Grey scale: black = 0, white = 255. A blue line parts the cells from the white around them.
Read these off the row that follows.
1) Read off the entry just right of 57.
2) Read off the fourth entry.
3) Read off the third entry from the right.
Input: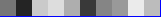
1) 133
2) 221
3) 153

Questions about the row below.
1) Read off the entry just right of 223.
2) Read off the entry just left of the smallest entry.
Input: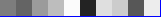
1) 204
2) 251

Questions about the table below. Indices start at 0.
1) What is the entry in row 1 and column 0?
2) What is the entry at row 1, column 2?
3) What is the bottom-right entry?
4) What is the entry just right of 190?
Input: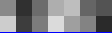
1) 205
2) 124
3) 42
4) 101

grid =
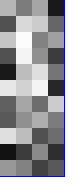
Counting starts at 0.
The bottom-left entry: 152
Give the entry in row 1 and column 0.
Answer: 81
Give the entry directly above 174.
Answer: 109
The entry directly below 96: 89
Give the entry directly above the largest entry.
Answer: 217
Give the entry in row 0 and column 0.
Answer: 182
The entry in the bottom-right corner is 89
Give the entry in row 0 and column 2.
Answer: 166
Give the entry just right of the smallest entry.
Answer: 60
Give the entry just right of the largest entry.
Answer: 130
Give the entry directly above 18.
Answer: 223
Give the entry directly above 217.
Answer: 124
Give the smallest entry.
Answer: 18

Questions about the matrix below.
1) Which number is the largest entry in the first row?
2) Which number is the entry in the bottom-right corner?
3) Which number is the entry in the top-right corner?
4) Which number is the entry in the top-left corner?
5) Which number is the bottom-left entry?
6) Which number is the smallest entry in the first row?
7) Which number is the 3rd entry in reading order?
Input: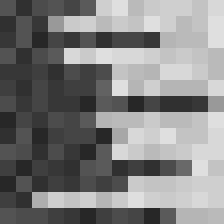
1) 222
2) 186
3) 215
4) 83
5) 83
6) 47
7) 75

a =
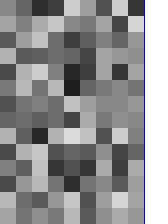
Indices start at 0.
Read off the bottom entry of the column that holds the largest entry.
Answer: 184
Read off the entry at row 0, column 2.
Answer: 46
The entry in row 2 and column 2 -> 192
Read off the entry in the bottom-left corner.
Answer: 164
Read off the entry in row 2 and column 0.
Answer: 89
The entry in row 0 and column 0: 136
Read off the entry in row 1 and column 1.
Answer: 128
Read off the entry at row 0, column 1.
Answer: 101
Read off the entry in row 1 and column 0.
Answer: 164
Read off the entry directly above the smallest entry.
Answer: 38
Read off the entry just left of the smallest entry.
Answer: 184
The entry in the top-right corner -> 54
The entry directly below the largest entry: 101
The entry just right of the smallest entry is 101
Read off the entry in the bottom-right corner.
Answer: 151
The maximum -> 219
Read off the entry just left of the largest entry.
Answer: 177

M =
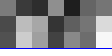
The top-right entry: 117
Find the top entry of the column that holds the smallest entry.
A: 30
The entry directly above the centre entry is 143
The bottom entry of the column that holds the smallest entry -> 137
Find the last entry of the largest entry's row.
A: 247
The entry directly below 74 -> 81

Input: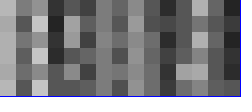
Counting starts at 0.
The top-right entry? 36
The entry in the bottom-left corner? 183
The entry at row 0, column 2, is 146
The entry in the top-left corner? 183
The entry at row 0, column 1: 124
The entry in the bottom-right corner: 86
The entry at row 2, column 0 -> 176
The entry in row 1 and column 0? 169
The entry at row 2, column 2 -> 146
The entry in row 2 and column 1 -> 117
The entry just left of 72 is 80
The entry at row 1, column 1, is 86

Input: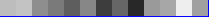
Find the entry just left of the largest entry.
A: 167
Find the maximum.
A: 238
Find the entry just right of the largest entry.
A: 160
